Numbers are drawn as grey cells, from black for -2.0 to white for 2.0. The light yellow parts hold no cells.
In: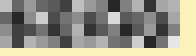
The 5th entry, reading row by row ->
-0.6
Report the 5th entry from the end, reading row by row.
-0.4
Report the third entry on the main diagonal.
-0.8
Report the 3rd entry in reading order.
0.4
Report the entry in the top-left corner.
1.0
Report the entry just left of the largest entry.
-0.2
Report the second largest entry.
1.4
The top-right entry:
0.8
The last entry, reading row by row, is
1.6
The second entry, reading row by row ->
-0.4
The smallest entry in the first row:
-1.4
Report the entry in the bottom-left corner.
0.6
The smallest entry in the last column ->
0.0
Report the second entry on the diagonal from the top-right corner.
-0.8
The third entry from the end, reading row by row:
-1.4
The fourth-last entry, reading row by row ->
1.2
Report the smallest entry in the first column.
-0.4

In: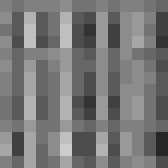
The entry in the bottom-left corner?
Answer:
0.0
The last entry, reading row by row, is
-0.8
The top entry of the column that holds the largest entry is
0.2
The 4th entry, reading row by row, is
0.0
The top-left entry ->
0.0
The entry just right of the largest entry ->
-0.8
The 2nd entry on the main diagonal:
-0.6
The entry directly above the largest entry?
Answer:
1.0
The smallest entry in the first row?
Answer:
-0.4
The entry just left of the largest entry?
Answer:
0.2
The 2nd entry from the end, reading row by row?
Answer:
0.0
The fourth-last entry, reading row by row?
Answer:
0.0
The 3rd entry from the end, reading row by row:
0.2
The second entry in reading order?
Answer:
-0.2
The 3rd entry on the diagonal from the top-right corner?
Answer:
0.4
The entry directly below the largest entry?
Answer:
0.6
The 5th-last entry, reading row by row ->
-0.6
